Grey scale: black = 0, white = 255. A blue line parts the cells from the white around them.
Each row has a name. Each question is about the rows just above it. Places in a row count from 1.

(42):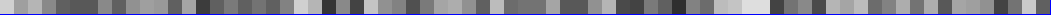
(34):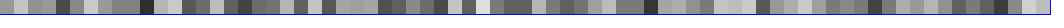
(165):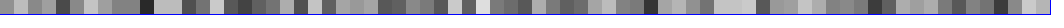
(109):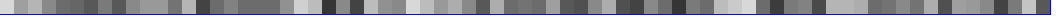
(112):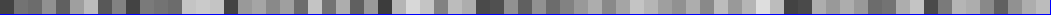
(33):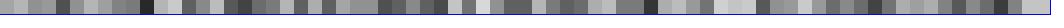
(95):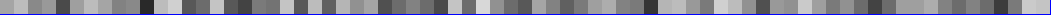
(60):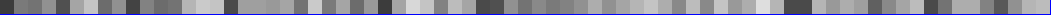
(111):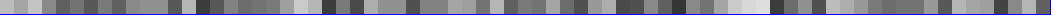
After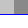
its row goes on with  96; 115; 88; 122; 96; 137; 145; 145; 88; 181; 60; 88; 130; 108; 115; 122; 159; 202; 181; 60; 122; 74; 173; 145; 145; 80; 130; 130; 165; 159; 115; 181; 96; 122; 115; 165; 108; 80; 153; 173; 74; 80; 137; 96; 53; 137; 115; 165; 202; 216; 222; 60; 108; 145; 80; 188; 173; 153; 122; 108; 115; 115; 153; 88; 181; 165; 159; 67; 137; 181; 96
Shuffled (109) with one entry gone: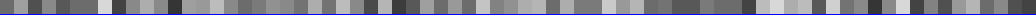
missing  102
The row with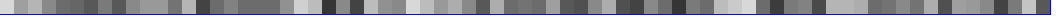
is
(109)
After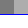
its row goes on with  153; 181; 145; 96; 122; 96; 60; 137; 208; 188
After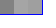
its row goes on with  115; 181; 96; 122; 115; 165; 108; 80; 153; 173; 74; 80; 137; 96; 53; 137; 115; 165; 202; 216; 222; 60; 108; 145; 80; 188; 173; 153; 122; 108; 115; 115; 153; 88; 181; 165; 159; 67; 137; 181; 96
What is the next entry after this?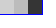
137

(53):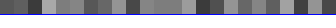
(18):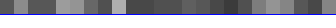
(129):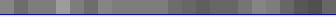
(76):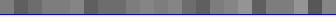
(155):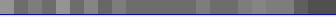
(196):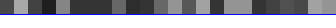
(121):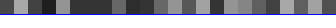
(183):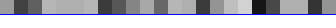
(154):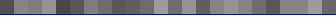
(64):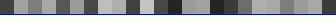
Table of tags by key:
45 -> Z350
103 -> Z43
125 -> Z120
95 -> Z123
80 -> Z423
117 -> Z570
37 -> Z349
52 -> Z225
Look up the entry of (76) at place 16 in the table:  Z120
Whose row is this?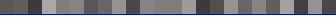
(53)
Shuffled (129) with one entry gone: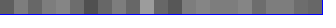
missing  117
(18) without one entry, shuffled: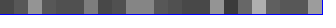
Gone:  140

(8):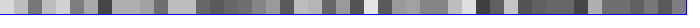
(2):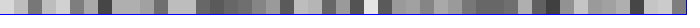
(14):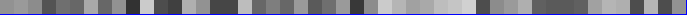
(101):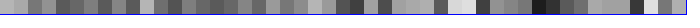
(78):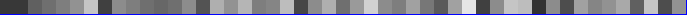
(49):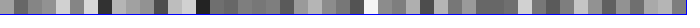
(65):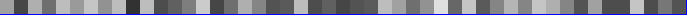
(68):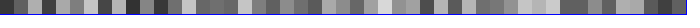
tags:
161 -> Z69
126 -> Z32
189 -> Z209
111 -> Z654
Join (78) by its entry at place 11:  Z654
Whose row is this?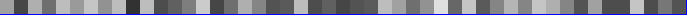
(65)
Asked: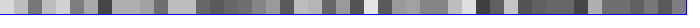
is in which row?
(8)

